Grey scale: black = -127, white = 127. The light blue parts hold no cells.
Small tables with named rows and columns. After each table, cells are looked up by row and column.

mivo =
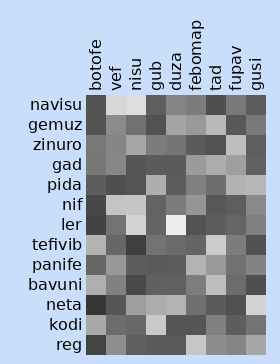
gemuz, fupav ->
-39
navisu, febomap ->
-3
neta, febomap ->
-15
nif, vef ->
68
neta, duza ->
51
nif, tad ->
-40
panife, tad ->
25
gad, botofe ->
-8

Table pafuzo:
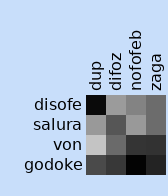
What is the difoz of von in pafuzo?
-21
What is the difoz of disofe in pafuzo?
27
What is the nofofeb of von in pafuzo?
-75
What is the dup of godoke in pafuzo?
-53
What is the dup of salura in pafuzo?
25
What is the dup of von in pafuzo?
68
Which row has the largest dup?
von

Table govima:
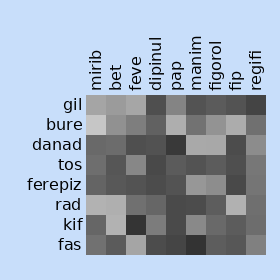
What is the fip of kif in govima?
-35
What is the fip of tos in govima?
-48
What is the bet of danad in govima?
-19
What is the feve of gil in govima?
38
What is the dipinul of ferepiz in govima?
-51
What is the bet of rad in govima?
47
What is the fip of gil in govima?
-44
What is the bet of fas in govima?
-36
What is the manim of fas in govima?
-76
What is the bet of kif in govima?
50
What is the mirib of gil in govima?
37
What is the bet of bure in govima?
17
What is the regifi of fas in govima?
0
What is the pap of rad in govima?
-53
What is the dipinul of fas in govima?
-51
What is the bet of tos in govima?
-41
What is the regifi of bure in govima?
-15
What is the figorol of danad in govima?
40
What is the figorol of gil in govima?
-36
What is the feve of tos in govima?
7
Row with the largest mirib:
bure

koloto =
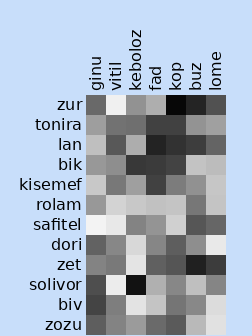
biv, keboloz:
99
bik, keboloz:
-71
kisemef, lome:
70
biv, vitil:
-1
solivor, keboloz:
-109
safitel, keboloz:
3
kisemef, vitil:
-7
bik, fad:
-68
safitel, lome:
-25

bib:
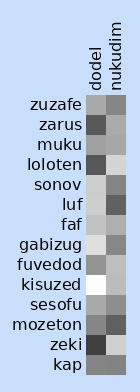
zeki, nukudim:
80
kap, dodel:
5
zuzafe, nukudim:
6
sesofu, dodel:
41
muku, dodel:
32
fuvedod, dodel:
19
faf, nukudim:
46
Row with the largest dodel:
kisuzed

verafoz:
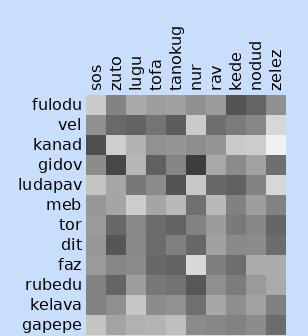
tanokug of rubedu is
-13
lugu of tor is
8
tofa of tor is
-19
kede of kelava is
14
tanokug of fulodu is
32
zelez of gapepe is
-19
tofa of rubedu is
-7
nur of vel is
75
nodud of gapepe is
12
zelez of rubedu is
42
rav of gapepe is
7
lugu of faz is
11
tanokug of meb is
57
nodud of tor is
7
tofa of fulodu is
30
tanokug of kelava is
17
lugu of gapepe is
49
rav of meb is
57
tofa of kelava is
12

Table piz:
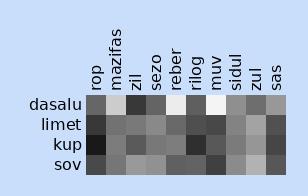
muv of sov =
-63
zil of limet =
-6
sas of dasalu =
24
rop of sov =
-54
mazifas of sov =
-9
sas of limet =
-46

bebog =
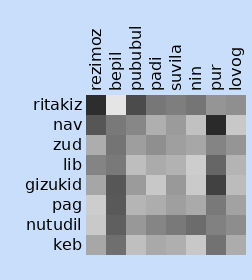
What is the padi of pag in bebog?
45
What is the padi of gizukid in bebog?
72
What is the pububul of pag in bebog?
53
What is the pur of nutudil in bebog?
1
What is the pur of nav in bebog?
-85
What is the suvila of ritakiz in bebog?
-1
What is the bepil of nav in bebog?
-6
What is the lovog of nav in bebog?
72
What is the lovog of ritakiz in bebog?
15
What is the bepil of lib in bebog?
-6
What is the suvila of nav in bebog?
27
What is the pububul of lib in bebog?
62
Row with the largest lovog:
nav

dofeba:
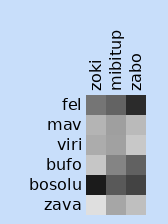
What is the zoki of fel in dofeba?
-10
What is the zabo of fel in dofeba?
-84
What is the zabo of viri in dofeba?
72
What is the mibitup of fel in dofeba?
-28
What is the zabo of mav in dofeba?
58
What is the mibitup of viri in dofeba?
33
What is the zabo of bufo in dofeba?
-30
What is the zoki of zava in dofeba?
95
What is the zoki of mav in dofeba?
52
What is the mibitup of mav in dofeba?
31
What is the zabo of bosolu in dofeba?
-60
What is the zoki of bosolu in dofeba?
-100
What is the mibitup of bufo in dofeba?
4
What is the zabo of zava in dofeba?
63
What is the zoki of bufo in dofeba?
70
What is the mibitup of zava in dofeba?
38
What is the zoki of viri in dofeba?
44
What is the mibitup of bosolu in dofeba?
-38
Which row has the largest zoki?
zava

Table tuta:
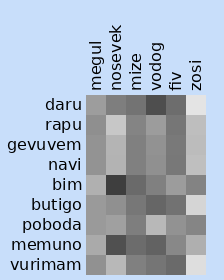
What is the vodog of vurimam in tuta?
-10
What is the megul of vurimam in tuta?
17
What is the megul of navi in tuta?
19
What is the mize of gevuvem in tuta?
0
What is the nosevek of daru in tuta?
-1
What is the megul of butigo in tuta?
26
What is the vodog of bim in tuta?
0
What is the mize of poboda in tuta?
-1
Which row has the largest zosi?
daru

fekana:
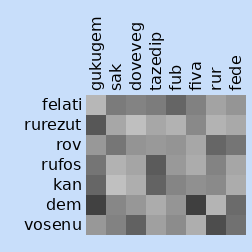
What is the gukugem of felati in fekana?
55
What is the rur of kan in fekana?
10
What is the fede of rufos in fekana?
38
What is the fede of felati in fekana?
21
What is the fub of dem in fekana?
21
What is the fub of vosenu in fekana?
12
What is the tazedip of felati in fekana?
-3
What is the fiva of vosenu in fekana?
46
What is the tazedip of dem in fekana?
44
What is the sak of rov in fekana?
-9
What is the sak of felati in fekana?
-4
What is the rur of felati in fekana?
35
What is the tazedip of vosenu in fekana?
32
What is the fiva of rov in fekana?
39
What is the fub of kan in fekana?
5
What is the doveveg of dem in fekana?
23
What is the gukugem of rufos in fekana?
-10
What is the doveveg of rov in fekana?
20

